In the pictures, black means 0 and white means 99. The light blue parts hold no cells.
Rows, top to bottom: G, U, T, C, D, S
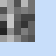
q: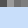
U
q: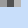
G
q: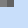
D
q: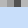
G

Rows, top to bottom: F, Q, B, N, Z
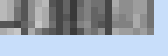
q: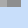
F
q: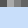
Z
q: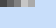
N
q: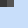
Z
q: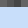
Z
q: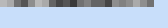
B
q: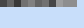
Q

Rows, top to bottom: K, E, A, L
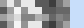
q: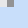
K
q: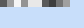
L

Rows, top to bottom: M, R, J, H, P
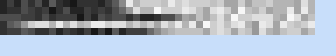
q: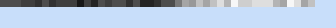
J
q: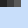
M
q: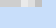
R
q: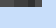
J
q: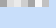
R
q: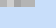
R

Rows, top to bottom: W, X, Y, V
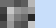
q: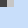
X
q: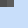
W

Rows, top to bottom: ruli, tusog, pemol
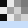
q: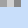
tusog
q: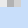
pemol
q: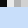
pemol

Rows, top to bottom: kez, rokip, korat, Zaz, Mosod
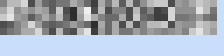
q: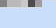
Zaz
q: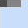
rokip
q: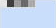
Mosod

